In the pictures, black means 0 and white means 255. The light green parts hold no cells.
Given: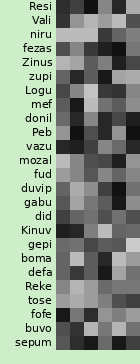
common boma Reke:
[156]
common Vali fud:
[156]
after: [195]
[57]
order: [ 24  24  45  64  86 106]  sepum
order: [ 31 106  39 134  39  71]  donil

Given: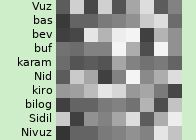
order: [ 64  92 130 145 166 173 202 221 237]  Sidil
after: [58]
[100]
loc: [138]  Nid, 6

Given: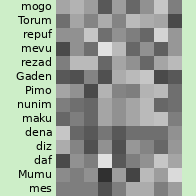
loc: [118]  dena, 3
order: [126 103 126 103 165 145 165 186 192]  maku
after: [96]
[151]
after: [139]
[126]
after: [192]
[126]

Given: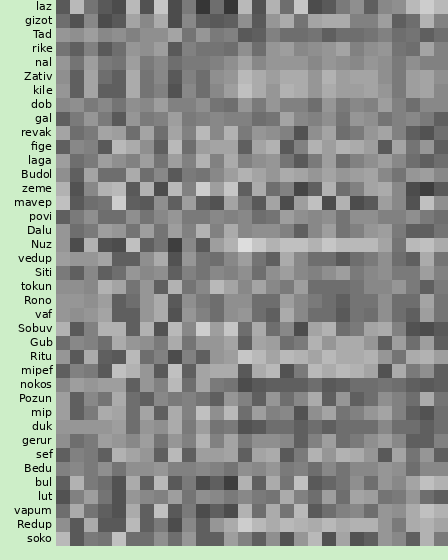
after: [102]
[116]
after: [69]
[95]
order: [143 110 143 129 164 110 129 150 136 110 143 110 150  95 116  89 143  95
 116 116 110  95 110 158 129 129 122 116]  Tad

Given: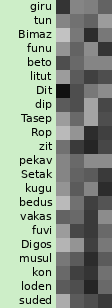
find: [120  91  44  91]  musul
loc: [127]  giru, 2
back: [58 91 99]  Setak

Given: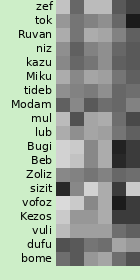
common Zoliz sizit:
[136]
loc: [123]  tideb, 2
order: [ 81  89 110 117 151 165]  dufu
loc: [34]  Bugi, 4
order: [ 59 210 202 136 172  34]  Bugi
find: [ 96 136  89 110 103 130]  Modam

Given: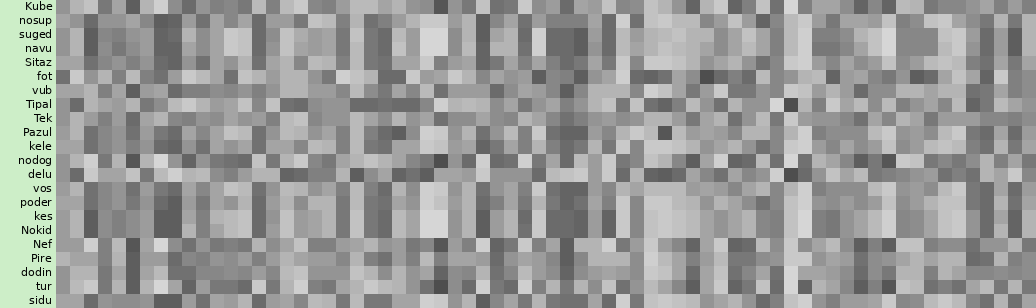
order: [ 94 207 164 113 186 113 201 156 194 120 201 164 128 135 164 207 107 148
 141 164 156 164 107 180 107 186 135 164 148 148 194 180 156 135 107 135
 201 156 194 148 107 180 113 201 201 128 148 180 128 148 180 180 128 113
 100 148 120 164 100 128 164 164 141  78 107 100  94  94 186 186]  delu
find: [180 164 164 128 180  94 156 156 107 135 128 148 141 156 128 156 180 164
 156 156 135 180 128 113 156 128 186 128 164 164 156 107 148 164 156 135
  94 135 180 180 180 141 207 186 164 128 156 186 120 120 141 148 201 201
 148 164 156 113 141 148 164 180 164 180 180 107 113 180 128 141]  Pire
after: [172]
[156]
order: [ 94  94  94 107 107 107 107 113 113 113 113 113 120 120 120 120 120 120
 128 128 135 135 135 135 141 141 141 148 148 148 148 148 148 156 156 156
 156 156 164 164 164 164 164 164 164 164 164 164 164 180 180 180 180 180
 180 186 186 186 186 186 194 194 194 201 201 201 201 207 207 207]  sidu

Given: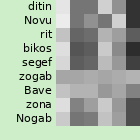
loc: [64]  segef, 5
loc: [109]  rit, 2
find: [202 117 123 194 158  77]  Nogab
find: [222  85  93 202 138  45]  bikos
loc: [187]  segef, 3
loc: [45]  bikos, 5
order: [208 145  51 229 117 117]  ditin

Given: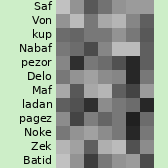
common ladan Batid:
[120]
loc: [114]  Saf, 3
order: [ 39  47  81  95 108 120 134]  pezor
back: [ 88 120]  kup
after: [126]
[101]

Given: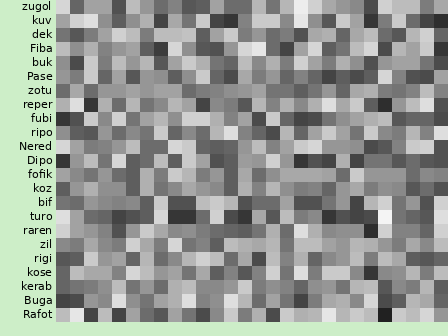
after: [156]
[150]
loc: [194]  dek, 9
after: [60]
[214]
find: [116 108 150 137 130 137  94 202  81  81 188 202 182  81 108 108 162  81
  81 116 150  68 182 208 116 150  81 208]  bif
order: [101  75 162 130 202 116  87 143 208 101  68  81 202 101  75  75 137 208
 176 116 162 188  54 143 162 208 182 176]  fubi

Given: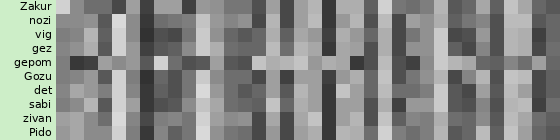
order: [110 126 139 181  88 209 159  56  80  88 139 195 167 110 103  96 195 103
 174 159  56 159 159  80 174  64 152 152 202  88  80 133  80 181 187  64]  sabi
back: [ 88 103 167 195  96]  Zakur
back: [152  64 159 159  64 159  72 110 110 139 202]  Gozu
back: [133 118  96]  nozi

